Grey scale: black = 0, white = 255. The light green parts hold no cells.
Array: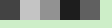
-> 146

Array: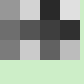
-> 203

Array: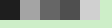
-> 102

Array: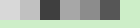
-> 167

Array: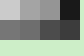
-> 110

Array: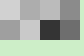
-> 201

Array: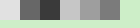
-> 198
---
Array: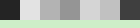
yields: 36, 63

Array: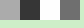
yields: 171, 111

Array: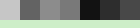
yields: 198, 72

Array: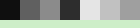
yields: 15, 159

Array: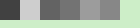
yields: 65, 135

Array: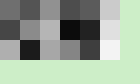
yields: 111, 243
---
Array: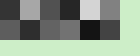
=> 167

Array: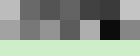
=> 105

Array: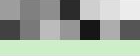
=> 128

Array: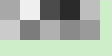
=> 239

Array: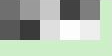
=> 154

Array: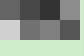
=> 71

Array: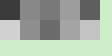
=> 136

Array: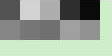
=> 210

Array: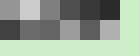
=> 203
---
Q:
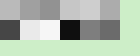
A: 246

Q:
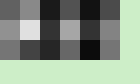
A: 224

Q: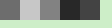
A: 199

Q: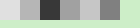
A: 224

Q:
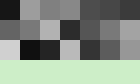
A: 208

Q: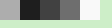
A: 249

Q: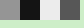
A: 236

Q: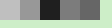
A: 191
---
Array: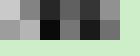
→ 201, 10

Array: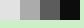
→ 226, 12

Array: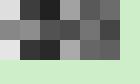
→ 229, 33

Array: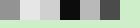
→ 230, 12

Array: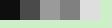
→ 222, 14

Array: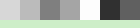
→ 253, 48
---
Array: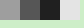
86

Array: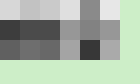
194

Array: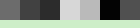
65

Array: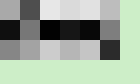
78

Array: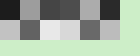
157

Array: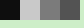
201

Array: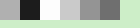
28
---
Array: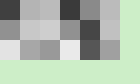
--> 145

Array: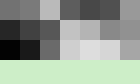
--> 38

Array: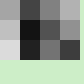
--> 192

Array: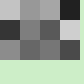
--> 53

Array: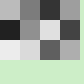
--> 33

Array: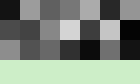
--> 75
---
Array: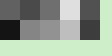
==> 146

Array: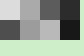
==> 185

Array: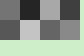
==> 101

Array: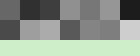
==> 171

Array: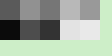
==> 51

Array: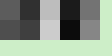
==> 204
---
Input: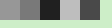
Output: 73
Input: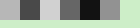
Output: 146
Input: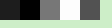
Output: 82
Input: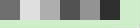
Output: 47
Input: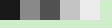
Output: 236
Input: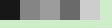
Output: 205
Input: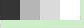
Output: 255
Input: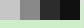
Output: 16
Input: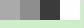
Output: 254
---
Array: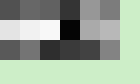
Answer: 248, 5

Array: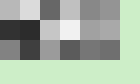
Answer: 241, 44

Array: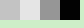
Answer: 229, 2

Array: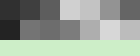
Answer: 215, 35

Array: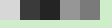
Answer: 215, 36

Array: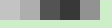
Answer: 195, 56
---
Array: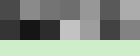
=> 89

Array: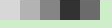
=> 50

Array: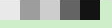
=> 100

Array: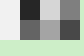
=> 214

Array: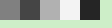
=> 243

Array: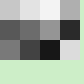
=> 243

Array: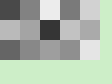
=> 122

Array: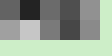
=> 79

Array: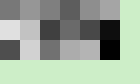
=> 142
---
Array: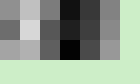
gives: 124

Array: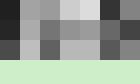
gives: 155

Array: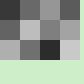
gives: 150

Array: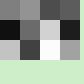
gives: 77

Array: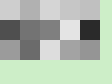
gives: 213

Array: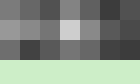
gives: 81

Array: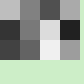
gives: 80
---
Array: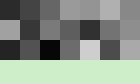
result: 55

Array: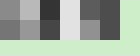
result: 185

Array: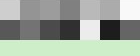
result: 148

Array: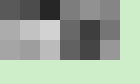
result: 194

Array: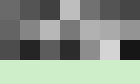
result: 133

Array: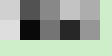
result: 82

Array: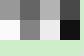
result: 101
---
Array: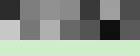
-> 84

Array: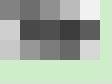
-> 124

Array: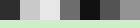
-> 17

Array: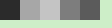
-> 196

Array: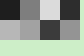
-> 162

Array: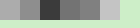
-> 115

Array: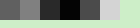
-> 4
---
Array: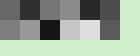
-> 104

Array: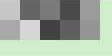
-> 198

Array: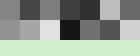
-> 132

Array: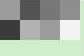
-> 156

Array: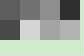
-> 93

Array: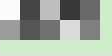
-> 252
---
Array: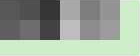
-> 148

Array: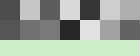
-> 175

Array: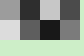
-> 75

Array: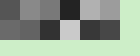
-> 156

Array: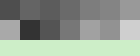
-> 153

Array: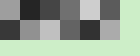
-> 91

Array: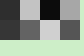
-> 167

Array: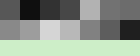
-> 108

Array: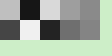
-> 138
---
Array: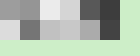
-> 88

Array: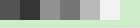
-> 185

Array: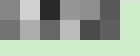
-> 142

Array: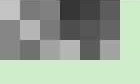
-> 66

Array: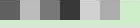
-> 208

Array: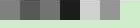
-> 208

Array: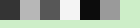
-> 12

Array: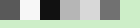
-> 216

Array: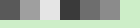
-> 110
